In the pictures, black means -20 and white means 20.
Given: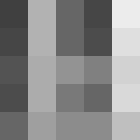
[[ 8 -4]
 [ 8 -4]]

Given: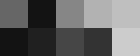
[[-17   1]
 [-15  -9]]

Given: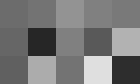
[[ -2   3]
 [-14   0]]

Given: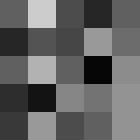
[[12 -8]
 [-7 -9]]

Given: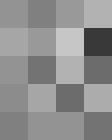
[[ 0  4]
 [ 4 11]]

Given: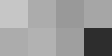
[[7 4]
 [8 5]]
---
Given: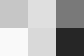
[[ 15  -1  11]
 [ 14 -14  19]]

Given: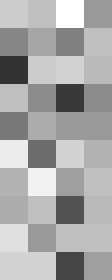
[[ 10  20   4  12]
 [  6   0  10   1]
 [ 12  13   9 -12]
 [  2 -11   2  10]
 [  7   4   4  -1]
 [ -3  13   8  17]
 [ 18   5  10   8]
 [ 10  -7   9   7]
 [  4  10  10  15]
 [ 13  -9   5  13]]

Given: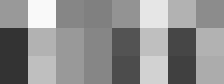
[[ 19   1   0   3  16   8   2   4]
 [  8   4   1  -7  10  -9   8 -12]
 [ 10   4   1  -8  13 -10   7 -12]]

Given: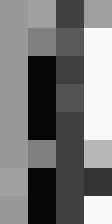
[[  5 -10   5   4]
 [  0  -6  19   4]
 [-19 -10  19   4]
 [-19  -7  19   4]
 [-19 -10  19   4]
 [  0 -10   9   4]
 [-19 -10 -12   5]
 [-19 -10  19   4]]

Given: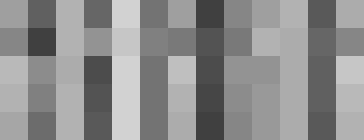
[[ -5   8  -4  13  -2   5 -10   1   5   8  -6   7   5]
 [-10   8   3  11   0  -1  -7  -1   8   7  -4   1   1]
 [  2   7  -8  13  -2  10  -8   3   3   7  -5  11   9]
 [  0   8  -7  13  -2   8  -9   2   4   7  -5   9   8]
 [ -3   8  -6  13  -2   7 -10   1   4   7  -6   8   6]]

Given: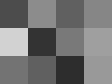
[[  2  -5   1  -8]
 [-12  -1   5  13]
 [ -5 -13   4  -2]]

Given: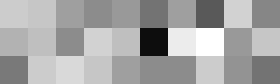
[[ 11   5   2   4  -2   5  -6  13   1  12]
 [ 10   2  13  10 -18  17  20   4  11   8]
 [ 12  14  11   5   2   2  12   3  -2  -1]]

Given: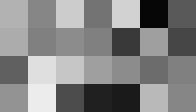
[[  1  12  -2  13 -19  -6   8]
 [  0   2   0 -11   5  -9   7]
 [ 15  11   5   2  -3   0  -5]
 [ 17  -8 -15 -16   9   1   3]]
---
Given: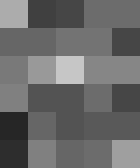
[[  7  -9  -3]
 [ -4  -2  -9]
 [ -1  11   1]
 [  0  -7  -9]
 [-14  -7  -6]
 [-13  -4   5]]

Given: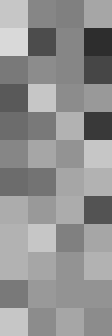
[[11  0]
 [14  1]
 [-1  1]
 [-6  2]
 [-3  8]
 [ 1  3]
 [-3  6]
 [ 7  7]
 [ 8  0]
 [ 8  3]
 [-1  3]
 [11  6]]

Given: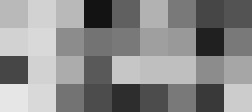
[[  9   9  -5  -1  -7]
 [ 13   2  -1   4  -1]
 [ -9   7  11  10   6]
 [ 16  -2 -13  -1  12]]

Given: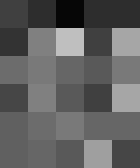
[[-10 -19 -13]
 [-12  10   6]
 [ -3  -4  -1]
 [ -9  -6   6]
 [ -5  -1  -4]
 [ -5  -6  -9]]

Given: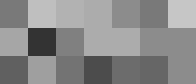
[[-1  8  2 11]
 [ 6  0  7  2]
 [-5 -2 -3  2]]

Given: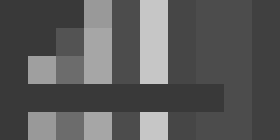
[[-11 -11  -8  -9  -8]
 [-11  -7  -8  -9  -8]
 [-11  -3  -8  -9  -8]
 [-11 -11 -11 -11  -8]
 [-11  -3  -8  -9  -8]]

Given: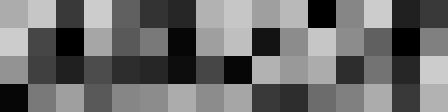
[[  7 -11  -5 -14  11   9   1 -15]
 [ 12 -20  -6 -19  10   2   2 -20]
 [  3 -15 -13 -18 -19   4 -13 -14]
 [-19   5   1   7   6 -13   0 -11]]

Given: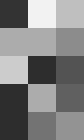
[[-12  10]
 [  7   2]
 [ 12  -7]
 [-13  -5]
 [-13   3]]
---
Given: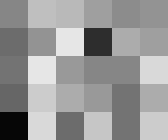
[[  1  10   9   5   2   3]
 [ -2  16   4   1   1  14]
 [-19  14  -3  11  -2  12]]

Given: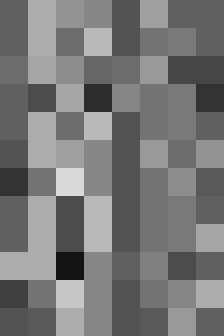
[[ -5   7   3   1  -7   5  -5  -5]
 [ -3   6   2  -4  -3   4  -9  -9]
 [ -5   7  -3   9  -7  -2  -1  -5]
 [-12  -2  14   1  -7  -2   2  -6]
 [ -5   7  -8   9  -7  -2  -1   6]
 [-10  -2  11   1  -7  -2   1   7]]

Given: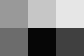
[[ 4 11 16]]

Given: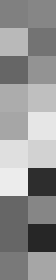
[[  0   1]
 [ -4   3]
 [  6  16]
 [ 17 -13]
 [ -4 -14]]

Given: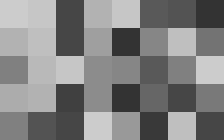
[[ 12  11  -9   8  11  -6  -7 -12]
 [  0   9  11   2   1  -6   0  12]
 [  0  -7  -9  12   4 -11  10  -9]]

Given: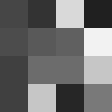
[[ -9 -12  14 -15]
 [-10  -3  -3  11]]
